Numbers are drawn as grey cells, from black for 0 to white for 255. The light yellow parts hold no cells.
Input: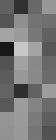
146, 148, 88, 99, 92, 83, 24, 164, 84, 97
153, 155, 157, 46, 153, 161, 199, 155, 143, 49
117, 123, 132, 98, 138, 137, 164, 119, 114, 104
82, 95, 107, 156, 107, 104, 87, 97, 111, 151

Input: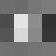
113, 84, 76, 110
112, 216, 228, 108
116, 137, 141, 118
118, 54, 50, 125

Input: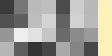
182, 149, 81, 59
94, 238, 95, 119
51, 225, 190, 186
70, 198, 212, 190
169, 106, 98, 76
133, 139, 210, 205
71, 155, 186, 184

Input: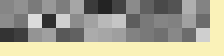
51, 140, 134
62, 119, 145
148, 220, 122
160, 46, 152
88, 208, 125
97, 140, 166
171, 162, 59
166, 185, 35
159, 197, 67
130, 93, 139
121, 121, 96
112, 133, 73
136, 129, 83
108, 161, 175
207, 107, 131

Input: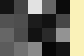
92, 102, 82, 20
113, 75, 78, 69
137, 18, 28, 226
6, 42, 18, 102
20, 147, 71, 11

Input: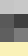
95, 89, 197
123, 63, 200

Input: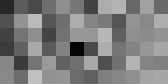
136, 135, 60, 66, 81, 39
108, 59, 96, 116, 147, 92
192, 117, 169, 142, 186, 73
146, 154, 90, 68, 85, 111
149, 97, 131, 114, 111, 142
107, 112, 4, 152, 172, 118
96, 168, 74, 151, 132, 68
127, 79, 173, 182, 122, 173
135, 113, 117, 96, 85, 179
143, 179, 131, 143, 148, 104
164, 132, 151, 140, 136, 161
167, 128, 167, 147, 174, 106

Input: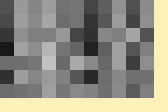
107, 48, 110, 25, 55, 73, 80
113, 157, 111, 162, 143, 158, 153
119, 134, 118, 141, 127, 138, 133
159, 154, 193, 181, 127, 166, 158
119, 129, 106, 116, 152, 109, 114
136, 86, 169, 100, 69, 116, 117
130, 40, 137, 33, 50, 52, 69
111, 109, 104, 96, 135, 87, 95
137, 135, 160, 160, 127, 156, 146
92, 112, 61, 85, 164, 68, 80
127, 113, 142, 127, 82, 143, 139

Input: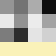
124, 233, 149
44, 146, 115
228, 236, 172
209, 163, 13
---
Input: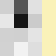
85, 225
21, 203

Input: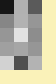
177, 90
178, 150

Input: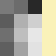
108, 40
176, 207

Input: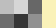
214, 103
54, 145

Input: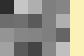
198, 175
112, 90

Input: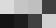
197, 191
30, 65

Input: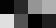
40, 149
83, 2
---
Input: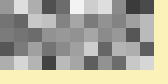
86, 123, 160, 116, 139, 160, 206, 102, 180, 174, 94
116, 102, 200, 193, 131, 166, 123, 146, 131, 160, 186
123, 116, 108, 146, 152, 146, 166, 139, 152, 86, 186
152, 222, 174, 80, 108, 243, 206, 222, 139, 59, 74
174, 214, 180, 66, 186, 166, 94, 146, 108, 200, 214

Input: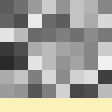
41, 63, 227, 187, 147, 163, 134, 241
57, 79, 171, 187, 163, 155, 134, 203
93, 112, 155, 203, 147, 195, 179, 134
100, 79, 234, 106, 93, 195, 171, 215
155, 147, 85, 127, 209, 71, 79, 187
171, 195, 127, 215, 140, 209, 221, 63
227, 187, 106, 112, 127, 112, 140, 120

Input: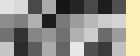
113, 51, 134, 149, 113, 177, 204, 107, 157
141, 128, 177, 29, 121, 157, 185, 204, 212
198, 43, 93, 171, 101, 232, 80, 58, 192
226, 218, 73, 171, 22, 37, 73, 29, 80

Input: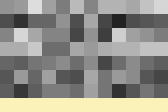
78, 50, 102, 102, 146, 78, 167, 70, 34, 78, 86, 94
86, 154, 102, 160, 86, 78, 167, 117, 154, 139, 86, 70
94, 56, 94, 124, 124, 109, 160, 117, 50, 86, 117, 94
102, 94, 117, 124, 139, 109, 139, 70, 109, 139, 109, 94
132, 214, 167, 132, 132, 70, 146, 62, 206, 160, 146, 124
146, 154, 221, 160, 124, 186, 132, 179, 179, 167, 194, 214
173, 173, 200, 109, 109, 167, 154, 173, 179, 179, 194, 194

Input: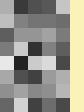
94, 149, 149, 162, 123
102, 211, 65, 109, 73
123, 203, 50, 129, 94
143, 162, 136, 143, 182
168, 80, 65, 155, 175
175, 58, 80, 88, 197
190, 129, 116, 116, 109
232, 34, 203, 218, 73

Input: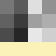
75, 38, 231, 207
97, 59, 159, 174
119, 90, 223, 145

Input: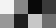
153, 30, 199, 111
243, 134, 8, 57

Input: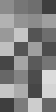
62, 124, 205, 103
70, 165, 90, 118
103, 132, 76, 219
140, 118, 110, 62
153, 198, 84, 110
178, 147, 140, 159
192, 84, 159, 76
198, 172, 70, 212
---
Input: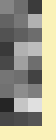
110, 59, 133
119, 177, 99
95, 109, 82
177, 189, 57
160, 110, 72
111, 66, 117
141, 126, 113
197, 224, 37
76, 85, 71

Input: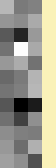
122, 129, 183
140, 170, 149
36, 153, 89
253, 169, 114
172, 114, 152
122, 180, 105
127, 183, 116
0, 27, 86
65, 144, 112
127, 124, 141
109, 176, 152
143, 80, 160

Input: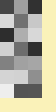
159, 49, 70
113, 200, 217
174, 216, 45
109, 47, 208
161, 166, 129
210, 143, 212
84, 85, 238

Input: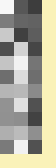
87, 61, 247
101, 98, 124
64, 93, 201
210, 70, 78
242, 117, 196
220, 110, 110
184, 138, 181
224, 81, 146
142, 66, 145
187, 143, 175
241, 81, 122

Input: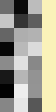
9, 188, 110
52, 94, 198
174, 178, 101
185, 219, 6
224, 136, 139
182, 147, 24
238, 148, 2
230, 87, 134

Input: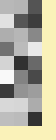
181, 84, 184
86, 61, 225
182, 136, 174
187, 233, 113
49, 105, 212
131, 73, 249
147, 157, 59
214, 172, 216
187, 49, 190
